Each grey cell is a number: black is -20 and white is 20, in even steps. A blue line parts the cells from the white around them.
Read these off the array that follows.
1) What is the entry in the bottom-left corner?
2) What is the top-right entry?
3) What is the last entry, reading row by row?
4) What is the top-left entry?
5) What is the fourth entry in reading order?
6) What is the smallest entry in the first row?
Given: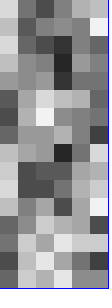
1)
-4
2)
10
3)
2
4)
14
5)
0
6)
-8

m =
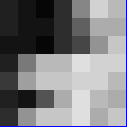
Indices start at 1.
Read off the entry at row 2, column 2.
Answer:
-17
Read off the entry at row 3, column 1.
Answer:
-17
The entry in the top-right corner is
9
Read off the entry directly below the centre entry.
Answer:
11
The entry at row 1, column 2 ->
-17
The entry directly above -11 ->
-15
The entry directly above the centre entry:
-13
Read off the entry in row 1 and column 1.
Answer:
-15
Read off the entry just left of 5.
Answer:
-11
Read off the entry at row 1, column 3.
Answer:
-19
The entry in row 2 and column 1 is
-15
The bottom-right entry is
11
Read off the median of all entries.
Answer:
5

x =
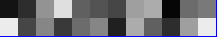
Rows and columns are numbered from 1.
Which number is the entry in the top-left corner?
-17
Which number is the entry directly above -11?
15
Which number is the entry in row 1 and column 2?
-13
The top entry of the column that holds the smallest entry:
-19
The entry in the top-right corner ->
-1
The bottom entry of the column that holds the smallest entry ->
-13

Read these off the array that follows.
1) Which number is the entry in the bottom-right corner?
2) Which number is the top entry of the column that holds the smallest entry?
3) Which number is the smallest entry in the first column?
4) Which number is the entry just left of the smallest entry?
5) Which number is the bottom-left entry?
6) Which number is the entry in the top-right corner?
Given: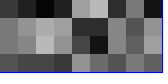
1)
-5
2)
-19
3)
-11
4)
-15
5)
-7
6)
-17

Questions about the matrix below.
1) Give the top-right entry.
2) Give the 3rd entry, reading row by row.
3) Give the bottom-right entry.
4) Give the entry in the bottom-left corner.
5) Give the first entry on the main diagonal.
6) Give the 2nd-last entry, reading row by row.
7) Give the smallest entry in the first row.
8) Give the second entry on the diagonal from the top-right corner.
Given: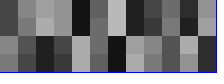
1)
3
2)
5
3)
-13
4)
-1
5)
-9
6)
3
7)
-17
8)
-15
